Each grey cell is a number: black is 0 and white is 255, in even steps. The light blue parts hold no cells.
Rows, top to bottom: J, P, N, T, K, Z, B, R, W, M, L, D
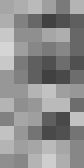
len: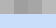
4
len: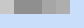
5
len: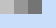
3
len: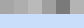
6

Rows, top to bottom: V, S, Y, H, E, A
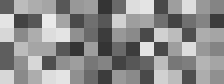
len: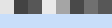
8
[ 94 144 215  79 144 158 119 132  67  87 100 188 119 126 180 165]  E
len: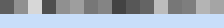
16
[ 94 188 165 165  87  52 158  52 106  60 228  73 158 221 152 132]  H
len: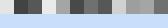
12

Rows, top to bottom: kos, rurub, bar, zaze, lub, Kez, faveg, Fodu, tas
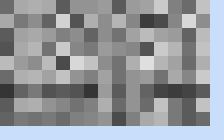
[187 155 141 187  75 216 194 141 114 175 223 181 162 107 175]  lub
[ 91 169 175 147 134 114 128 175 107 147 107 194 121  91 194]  Fodu

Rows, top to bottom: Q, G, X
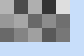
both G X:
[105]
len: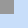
1
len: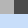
2

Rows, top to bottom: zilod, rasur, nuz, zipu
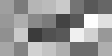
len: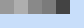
5
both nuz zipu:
[209]
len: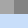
2
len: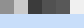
6
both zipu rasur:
[174]

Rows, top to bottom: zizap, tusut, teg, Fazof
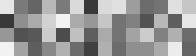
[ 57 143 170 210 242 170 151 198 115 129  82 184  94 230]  tusut
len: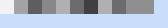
11
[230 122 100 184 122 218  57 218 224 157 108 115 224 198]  zizap
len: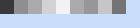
9
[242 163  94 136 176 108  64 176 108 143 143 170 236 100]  Fazof
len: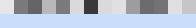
14

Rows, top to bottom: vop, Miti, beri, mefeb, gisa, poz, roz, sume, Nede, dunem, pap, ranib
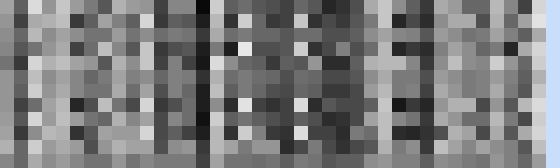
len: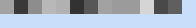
13
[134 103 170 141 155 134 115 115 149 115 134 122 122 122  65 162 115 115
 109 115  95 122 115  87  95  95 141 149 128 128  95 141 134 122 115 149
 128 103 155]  ranib

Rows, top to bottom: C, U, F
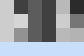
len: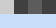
4
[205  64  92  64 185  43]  C
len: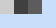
3
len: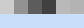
6
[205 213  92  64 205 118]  U
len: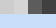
4
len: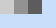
3

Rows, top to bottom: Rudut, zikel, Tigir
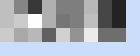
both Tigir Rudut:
[184]
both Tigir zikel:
[203]
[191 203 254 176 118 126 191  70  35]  zikel
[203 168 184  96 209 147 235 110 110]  Tigir
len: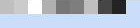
9
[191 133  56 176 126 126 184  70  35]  Rudut

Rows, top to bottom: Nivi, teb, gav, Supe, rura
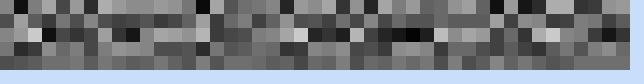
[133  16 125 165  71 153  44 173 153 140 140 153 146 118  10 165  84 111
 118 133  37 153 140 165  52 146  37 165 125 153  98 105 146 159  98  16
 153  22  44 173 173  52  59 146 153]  Nivi
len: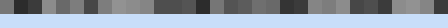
32

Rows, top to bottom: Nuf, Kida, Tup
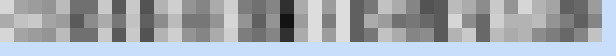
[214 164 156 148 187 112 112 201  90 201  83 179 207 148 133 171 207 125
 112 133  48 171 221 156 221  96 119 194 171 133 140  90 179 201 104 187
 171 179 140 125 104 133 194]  Tup
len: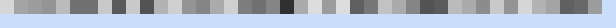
43
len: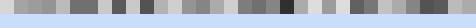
34
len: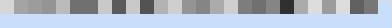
27

